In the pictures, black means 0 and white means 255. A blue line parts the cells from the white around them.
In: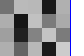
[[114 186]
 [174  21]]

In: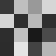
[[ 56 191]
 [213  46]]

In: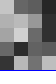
[[197 102]
 [177 186]]

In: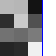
[[185 182]
 [ 45 202]]

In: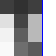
[[ 62  49]
 [224  68]]

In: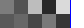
[[124  83]
 [ 89 103]]

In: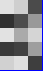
[[225 207]
 [ 49  77]]
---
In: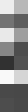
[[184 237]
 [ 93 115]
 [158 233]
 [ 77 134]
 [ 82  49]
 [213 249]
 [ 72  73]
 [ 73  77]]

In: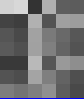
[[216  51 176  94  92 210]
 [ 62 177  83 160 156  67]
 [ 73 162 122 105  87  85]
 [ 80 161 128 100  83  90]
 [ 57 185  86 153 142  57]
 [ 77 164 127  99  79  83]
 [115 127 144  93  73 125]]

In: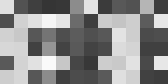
[[ 82  63  53  55 140 227  59  88  82 181  61 224]
 [209 224 245 229 107  62 204 196 206  92 231  78]
 [200  87 116  78  92  80  88 227 206  75  78 209]
 [213  65 149  67  89  67  74 219 212  64  64 215]
 [211 225 250 199  70  56 205 201 226  73 231  89]
 [214  87 140  63  76  73  90 223 208  65  61 205]]

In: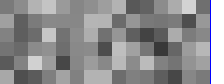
[[140 179 196 154 134 143 158 179  88  98 140 172 211 111 122]
 [ 95 123 137 136 135 181 180 107 150 121 118 123  78 152 160]
 [ 94 108 198 114 140 174 113 150  95  67  91 172 124 136 130]
 [106 139 145 110 137 139  77 190 161 118  56 102 156 183 116]
 [130 209 157  71 135 156 136 185 139 187 129 116 147 161  90]
 [ 79  91 127 163 129 179 179 109 128 122  94  71 135 122 168]]

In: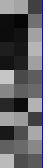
[[165  64 176]
 [  6 113  13]
 [ 18 162  12]
 [ 22 182  30]
 [ 31 160  19]
 [ 73  93 198]
 [ 96 106 135]
 [ 12 179  39]
 [156  62 167]
 [ 79 169  24]
 [106 136  96]
 [ 77  90 187]]

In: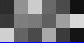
[[146 204 105  75  17  45]
 [126 122  96 159 216  57]
 [100  74 169  59  20 208]]

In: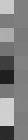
[[127 202]
 [127 124]
 [122 173]
 [124 116]
 [129  62]
 [125  31]
 [128 120]
 [129 207]
 [125 208]
 [127  42]]
